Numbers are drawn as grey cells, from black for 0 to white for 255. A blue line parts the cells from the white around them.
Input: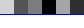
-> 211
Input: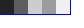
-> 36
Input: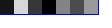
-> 21
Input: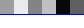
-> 158
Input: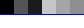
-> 0
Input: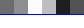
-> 109
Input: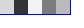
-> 216
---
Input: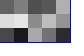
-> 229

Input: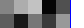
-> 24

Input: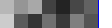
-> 91

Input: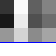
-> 235

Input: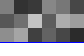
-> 112

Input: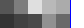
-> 65
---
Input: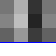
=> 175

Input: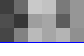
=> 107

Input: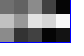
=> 98

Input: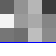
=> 147

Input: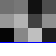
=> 119

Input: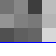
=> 135

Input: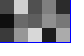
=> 208

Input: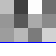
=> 63

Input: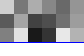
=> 120
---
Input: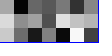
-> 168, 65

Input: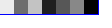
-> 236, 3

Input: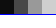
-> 13, 207

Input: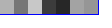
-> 178, 150

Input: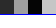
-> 43, 198

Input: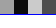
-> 161, 78
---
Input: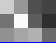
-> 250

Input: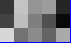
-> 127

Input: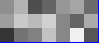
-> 135

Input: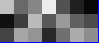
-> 154

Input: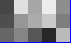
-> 172

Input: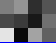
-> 59

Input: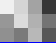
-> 220

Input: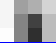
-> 132
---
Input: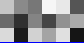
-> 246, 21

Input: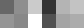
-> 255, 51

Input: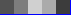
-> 208, 60

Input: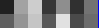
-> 225, 33

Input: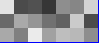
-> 235, 54

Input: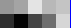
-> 228, 5
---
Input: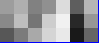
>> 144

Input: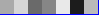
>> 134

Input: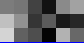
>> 17

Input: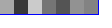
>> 117

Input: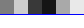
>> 21

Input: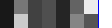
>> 79

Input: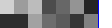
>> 76

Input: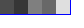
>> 104
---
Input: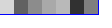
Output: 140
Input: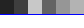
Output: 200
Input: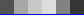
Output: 200
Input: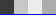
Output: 236
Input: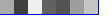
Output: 240
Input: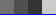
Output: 52
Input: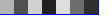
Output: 208
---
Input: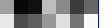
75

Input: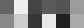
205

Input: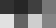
99

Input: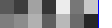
140

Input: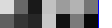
53

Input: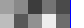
88

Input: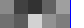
92
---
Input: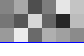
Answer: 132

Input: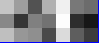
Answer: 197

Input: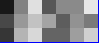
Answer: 24

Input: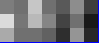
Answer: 125

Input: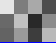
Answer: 229

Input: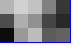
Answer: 181
